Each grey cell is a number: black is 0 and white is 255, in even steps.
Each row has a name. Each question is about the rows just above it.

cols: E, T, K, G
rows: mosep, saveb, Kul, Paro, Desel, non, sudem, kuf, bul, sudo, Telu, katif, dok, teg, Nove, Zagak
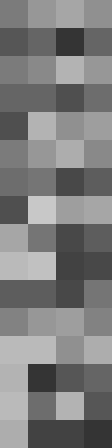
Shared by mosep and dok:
[144]
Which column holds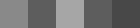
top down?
G
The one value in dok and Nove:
[186]
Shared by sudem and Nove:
[109]
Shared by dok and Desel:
[144]
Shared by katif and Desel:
[158]
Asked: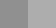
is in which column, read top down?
K

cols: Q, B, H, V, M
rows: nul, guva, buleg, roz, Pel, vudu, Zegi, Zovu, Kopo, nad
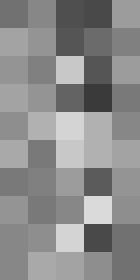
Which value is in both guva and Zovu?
[148]
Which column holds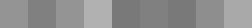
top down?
B

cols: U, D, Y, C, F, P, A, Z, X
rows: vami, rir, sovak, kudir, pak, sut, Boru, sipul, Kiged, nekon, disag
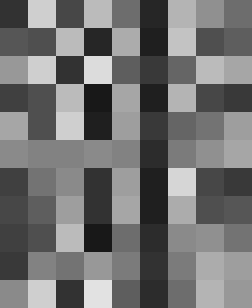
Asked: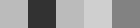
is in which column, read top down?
Y
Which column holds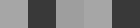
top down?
X
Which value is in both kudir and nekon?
[57]
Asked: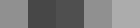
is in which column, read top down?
Z

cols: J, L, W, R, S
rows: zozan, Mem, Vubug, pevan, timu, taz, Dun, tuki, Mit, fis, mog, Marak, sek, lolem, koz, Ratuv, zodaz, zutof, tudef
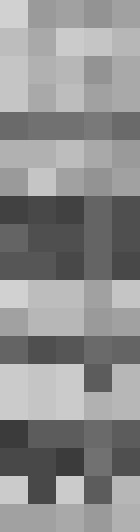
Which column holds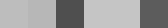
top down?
L
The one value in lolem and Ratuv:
[92]
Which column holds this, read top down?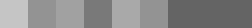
R

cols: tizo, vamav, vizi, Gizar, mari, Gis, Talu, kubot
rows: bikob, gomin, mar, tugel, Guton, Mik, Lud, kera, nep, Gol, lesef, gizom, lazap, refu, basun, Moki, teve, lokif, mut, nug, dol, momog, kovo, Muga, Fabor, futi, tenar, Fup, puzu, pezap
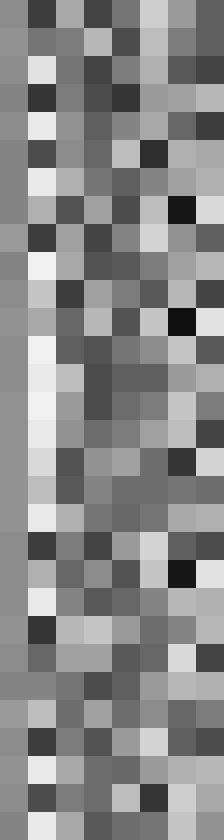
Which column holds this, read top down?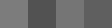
mari
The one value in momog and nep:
[132]
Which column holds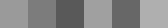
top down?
Talu
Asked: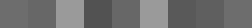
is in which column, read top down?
mari

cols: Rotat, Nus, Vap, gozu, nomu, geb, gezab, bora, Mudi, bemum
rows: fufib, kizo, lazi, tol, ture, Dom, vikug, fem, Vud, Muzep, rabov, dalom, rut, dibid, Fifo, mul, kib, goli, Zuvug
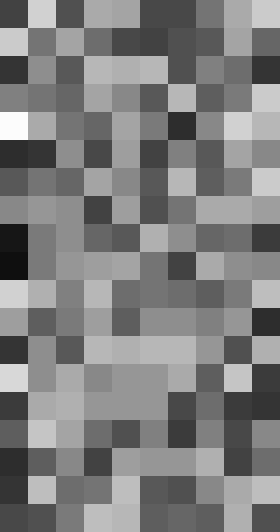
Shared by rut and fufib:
[80]
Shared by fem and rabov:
[116]
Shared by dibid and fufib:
[170]

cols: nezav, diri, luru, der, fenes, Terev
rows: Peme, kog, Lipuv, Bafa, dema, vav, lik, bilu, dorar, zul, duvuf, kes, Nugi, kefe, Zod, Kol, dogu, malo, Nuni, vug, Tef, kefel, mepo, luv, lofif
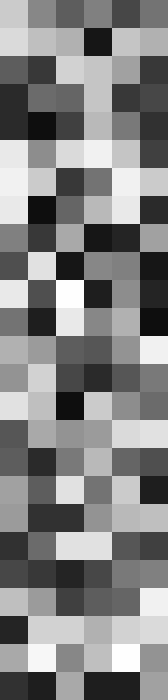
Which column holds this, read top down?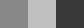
diri
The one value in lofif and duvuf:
[30]

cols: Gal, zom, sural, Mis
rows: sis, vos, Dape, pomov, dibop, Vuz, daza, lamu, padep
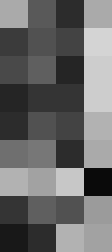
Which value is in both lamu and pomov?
[52]
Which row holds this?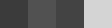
vos
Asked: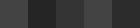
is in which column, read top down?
sural
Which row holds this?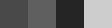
Dape
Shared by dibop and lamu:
[81]
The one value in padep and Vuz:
[44]

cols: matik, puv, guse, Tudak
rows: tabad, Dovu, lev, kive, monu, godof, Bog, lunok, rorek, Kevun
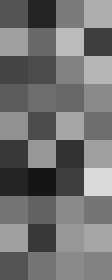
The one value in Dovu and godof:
[159]
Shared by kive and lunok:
[138]
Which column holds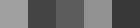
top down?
matik

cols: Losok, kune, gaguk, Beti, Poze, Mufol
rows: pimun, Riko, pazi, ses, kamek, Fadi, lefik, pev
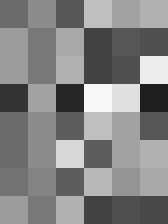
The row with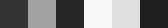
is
ses
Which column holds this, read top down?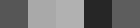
gaguk
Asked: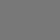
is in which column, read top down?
kune

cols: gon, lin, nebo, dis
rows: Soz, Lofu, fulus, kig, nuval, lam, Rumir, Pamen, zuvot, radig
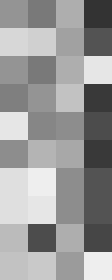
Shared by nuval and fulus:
[230]
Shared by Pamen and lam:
[141]
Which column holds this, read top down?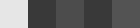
dis
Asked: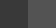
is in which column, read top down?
dis
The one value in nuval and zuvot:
[76]

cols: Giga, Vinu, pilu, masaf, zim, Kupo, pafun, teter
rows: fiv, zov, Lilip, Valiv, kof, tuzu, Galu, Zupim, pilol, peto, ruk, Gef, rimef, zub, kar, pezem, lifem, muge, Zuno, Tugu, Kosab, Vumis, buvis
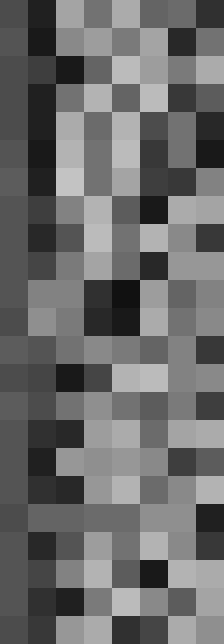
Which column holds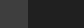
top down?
Vinu
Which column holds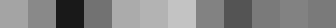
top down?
pilu
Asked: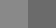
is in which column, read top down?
Kupo

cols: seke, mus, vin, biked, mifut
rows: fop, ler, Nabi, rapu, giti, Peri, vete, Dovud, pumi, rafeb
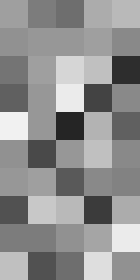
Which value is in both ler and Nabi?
[159]
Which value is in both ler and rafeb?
[145]
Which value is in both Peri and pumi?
[145]
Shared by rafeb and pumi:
[145]
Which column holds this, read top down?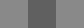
mifut
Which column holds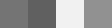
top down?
seke
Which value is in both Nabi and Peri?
[192]

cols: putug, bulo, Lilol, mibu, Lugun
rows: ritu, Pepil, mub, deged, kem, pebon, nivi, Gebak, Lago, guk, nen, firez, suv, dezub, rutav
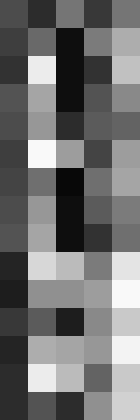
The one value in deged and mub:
[14]
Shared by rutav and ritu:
[44]
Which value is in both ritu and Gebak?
[76]

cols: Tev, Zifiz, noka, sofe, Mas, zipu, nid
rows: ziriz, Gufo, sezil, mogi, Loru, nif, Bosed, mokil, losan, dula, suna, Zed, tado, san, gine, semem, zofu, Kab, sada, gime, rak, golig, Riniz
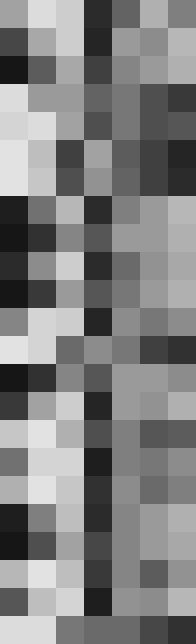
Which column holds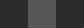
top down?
sofe
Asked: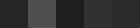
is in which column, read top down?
sofe
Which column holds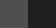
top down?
sofe
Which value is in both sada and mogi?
[154]
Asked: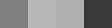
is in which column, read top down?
nid
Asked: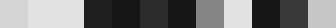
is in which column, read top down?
Tev
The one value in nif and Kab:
[226]

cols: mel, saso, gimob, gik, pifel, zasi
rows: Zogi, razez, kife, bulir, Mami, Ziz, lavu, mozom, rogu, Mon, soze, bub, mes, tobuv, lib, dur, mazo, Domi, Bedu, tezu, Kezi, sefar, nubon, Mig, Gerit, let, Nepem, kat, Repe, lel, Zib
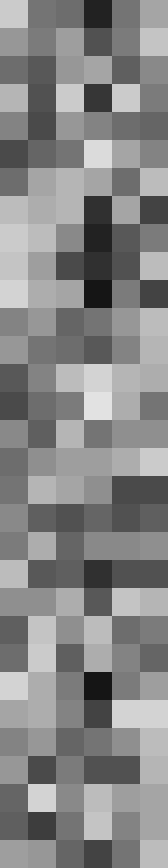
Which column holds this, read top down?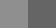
gik
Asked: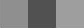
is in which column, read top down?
pifel
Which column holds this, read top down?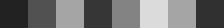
gik
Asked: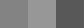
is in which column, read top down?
mel
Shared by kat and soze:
[123]
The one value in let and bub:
[131]
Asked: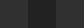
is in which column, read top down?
gik

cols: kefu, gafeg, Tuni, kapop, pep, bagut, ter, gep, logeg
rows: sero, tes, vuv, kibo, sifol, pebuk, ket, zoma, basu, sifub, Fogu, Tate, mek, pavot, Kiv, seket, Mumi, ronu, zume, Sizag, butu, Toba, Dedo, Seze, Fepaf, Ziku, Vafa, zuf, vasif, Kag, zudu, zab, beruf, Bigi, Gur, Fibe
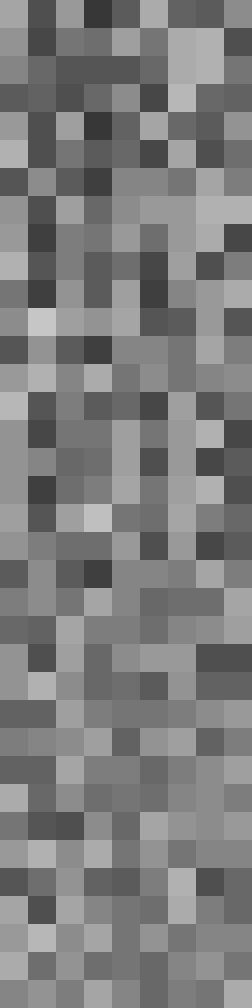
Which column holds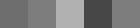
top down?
logeg
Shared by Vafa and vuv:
[133]
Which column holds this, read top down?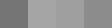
Tuni
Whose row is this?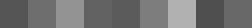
zab
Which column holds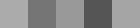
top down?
kefu

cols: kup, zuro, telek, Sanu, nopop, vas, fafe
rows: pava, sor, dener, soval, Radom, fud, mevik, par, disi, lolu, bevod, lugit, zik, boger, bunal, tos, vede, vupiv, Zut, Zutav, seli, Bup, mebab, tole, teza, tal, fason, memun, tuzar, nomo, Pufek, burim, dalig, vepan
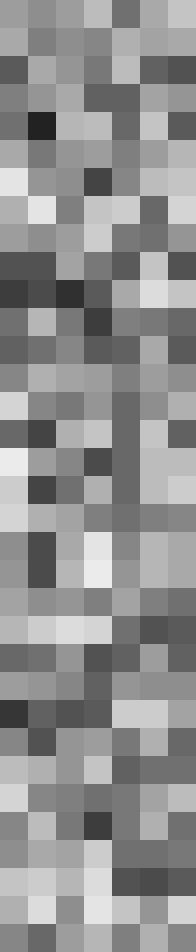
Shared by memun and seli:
[149]
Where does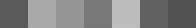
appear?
dener
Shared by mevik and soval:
[149]
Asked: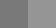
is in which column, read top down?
zuro

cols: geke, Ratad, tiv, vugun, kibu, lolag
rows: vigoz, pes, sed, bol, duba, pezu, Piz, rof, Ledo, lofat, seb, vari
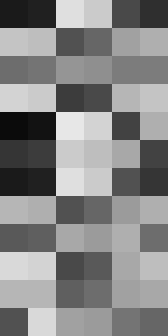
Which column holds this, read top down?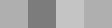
lolag
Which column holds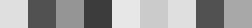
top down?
tiv
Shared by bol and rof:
[182]
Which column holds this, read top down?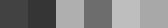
lolag
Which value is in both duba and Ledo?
[175]
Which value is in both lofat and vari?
[217]

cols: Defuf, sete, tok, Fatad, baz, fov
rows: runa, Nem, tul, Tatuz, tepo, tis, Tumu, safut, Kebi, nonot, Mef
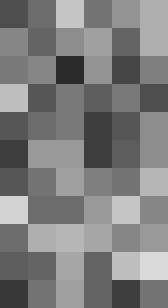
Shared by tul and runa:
[147]
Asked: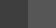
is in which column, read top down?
Defuf
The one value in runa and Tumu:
[115]

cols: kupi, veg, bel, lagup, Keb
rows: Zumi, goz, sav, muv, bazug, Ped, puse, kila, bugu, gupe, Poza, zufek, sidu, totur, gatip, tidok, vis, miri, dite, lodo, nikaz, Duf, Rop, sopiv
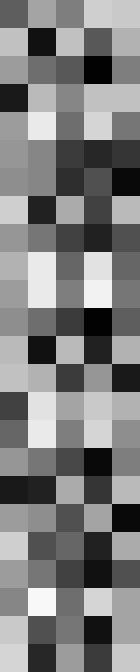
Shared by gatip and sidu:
[178]
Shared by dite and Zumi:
[164]

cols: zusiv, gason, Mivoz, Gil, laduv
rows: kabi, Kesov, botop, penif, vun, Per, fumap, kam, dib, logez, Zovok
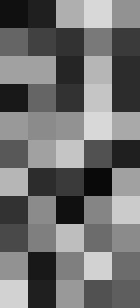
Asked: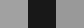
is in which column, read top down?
zusiv
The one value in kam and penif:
[50]

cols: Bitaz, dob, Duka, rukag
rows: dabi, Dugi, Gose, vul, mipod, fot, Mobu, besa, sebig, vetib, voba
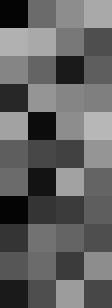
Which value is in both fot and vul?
[149]
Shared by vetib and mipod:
[141]
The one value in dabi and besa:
[4]
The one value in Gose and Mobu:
[100]
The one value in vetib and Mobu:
[107]
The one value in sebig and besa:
[52]

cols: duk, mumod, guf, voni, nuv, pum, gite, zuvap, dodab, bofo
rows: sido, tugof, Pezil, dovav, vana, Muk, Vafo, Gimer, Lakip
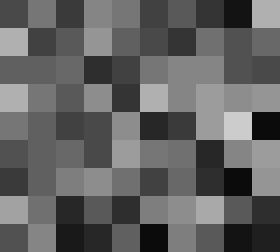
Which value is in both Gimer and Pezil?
[46]
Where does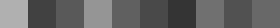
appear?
tugof
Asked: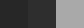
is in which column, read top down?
zuvap
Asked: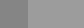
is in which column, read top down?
zuvap

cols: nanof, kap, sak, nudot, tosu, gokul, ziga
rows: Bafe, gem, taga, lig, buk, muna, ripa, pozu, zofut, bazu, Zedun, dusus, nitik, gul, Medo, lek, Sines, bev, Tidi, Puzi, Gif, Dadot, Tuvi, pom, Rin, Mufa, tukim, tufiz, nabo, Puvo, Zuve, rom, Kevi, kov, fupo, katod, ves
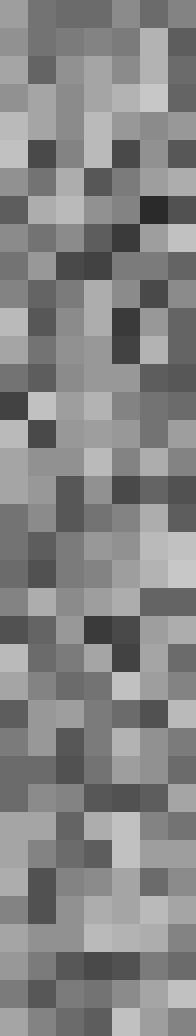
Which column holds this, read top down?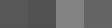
sak
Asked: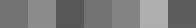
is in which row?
Tidi
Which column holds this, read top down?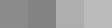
sak
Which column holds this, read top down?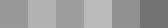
nudot
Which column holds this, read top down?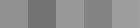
nudot

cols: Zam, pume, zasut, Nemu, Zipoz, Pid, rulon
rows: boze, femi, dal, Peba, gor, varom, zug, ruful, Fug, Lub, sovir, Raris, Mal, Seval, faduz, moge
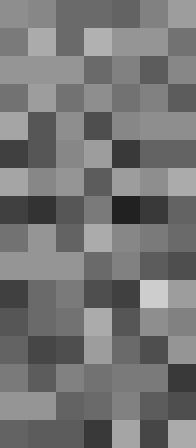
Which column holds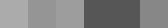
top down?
pume
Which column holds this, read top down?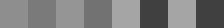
Zam
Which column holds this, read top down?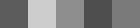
Pid
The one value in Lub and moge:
[92]
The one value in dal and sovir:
[106]
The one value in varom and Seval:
[57]
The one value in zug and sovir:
[157]

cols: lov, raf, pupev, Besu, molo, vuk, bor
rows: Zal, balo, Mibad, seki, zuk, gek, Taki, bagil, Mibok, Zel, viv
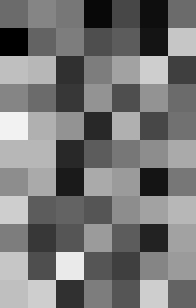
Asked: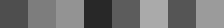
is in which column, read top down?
Besu
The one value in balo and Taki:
[20]
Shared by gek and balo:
[92]

